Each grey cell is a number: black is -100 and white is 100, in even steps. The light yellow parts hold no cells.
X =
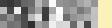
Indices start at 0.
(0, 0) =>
-51
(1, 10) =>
27
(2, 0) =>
-15
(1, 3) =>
-53
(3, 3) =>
-39
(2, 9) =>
-14
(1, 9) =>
14
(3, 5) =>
26
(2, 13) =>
50
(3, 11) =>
59
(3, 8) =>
67
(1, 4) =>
-6
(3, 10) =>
-17
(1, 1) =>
-44
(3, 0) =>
17

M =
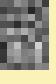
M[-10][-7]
-20
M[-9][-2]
-37
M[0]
[-20, -24, 15, 0, -30, 4, -52]
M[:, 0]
[-20, -49, -12, -37, 0, -12, -67, -56, -58, -8]
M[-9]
[-49, -33, -35, -19, -70, -37, 6]
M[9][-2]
5
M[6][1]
10
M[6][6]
-23
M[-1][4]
-31
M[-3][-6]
18
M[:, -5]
[15, -35, -12, -65, 10, -17, 48, 26, 19, -41]
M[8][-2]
31
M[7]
[-56, 18, 26, -1, 6, 38, -23]
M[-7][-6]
-39
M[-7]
[-37, -39, -65, -23, -51, 14, -15]
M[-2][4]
-6
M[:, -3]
[-30, -70, 28, -51, 9, 18, -27, 6, -6, -31]

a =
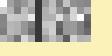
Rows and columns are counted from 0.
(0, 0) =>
98
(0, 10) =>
14
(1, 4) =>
26
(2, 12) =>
-18
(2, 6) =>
38
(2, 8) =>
76
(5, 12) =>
42
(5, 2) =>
-8
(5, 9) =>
-27
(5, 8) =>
28
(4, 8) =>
-29
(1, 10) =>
65
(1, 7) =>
53
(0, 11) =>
9
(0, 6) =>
21
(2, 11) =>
97
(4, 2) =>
38
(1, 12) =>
41
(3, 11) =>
3
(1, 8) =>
17
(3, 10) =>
21
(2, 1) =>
59

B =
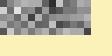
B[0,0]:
-35
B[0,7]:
-64
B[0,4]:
36
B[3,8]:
-43
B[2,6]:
-17
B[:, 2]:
[26, 77, -16, 9, 3]
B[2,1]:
20
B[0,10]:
-2
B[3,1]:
-5
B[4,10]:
33
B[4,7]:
-13
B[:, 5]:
[35, -38, 39, -23, 23]
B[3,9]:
-28
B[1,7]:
-46
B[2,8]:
16
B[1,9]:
-5

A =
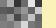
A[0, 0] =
-1
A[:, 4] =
[80, -22, 52, -5]
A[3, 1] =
-4
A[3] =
[0, -4, 17, 69, -5, -15]
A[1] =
[-29, -33, -7, 18, -22, 60]
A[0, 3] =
-16

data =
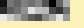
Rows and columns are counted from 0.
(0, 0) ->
-86
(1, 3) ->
14
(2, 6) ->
6
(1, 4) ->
75
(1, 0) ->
-64
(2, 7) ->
34
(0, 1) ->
-7
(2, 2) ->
33
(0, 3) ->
0

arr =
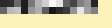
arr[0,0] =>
-67
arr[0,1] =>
-63
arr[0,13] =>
-71
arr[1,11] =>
79
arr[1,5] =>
35
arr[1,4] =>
19
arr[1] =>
[-19, 45, 51, -77, 19, 35, -26, -82, -66, -54, 15, 79, 25, 0]
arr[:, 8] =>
[78, -66]

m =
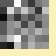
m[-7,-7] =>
-31
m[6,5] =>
14
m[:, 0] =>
[-31, -56, -91, -31, -31, 5, -72]
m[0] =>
[-31, -30, 98, -14, -56, -7, 9]
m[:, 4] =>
[-56, 9, -40, 9, 9, 25, 40]
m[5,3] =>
-17
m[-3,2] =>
-6
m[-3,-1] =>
20
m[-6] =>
[-56, 70, 0, 56, 9, -61, 53]
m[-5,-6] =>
-10
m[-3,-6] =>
13

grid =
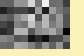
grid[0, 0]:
-20
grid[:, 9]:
[-52, -25, -36, -36, -96, -9, -49]
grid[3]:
[-44, -58, 1, -9, 52, 7, 44, -2, 16, -36]
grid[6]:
[-15, -18, 31, 26, 0, -27, 12, -23, 15, -49]
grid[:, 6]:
[88, -78, 42, 44, 18, -90, 12]
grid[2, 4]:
68
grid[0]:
[-20, -23, 17, 15, 68, -8, 88, -15, -13, -52]
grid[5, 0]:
6
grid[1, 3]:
-46
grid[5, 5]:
-66
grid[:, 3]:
[15, -46, 32, -9, 41, -28, 26]

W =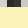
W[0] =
64
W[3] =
58

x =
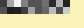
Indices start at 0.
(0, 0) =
-51
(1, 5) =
-36
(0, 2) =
90
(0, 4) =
-35
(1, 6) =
-19
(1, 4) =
26
